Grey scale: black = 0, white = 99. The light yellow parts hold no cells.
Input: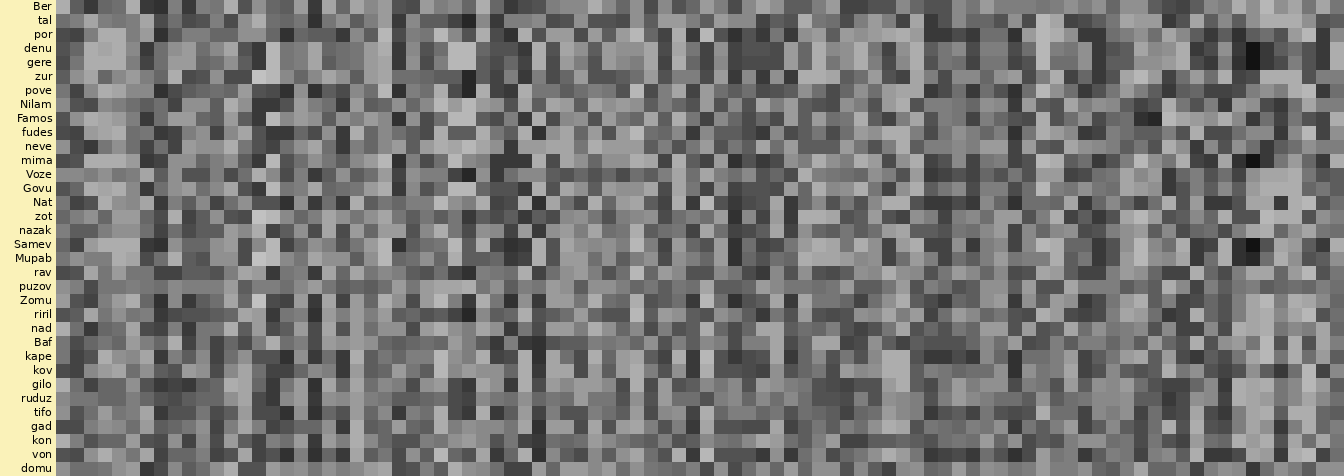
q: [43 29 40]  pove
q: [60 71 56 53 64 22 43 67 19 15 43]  Mupab
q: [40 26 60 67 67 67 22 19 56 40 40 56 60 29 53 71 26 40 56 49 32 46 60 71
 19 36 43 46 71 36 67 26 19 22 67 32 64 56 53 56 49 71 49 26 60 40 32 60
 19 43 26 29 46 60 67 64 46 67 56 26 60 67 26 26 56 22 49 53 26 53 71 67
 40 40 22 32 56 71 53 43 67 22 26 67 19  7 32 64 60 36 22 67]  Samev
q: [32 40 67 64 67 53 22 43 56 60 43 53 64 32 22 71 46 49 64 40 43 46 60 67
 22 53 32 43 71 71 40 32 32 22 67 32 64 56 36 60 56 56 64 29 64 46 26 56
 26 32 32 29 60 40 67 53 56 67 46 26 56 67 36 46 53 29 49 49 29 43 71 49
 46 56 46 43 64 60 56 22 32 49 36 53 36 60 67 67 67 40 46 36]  Govu
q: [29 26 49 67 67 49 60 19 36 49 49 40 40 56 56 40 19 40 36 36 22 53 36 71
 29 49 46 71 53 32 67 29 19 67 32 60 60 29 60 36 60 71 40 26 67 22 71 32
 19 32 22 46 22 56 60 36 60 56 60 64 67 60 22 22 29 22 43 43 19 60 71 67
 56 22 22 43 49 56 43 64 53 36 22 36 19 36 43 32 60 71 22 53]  por

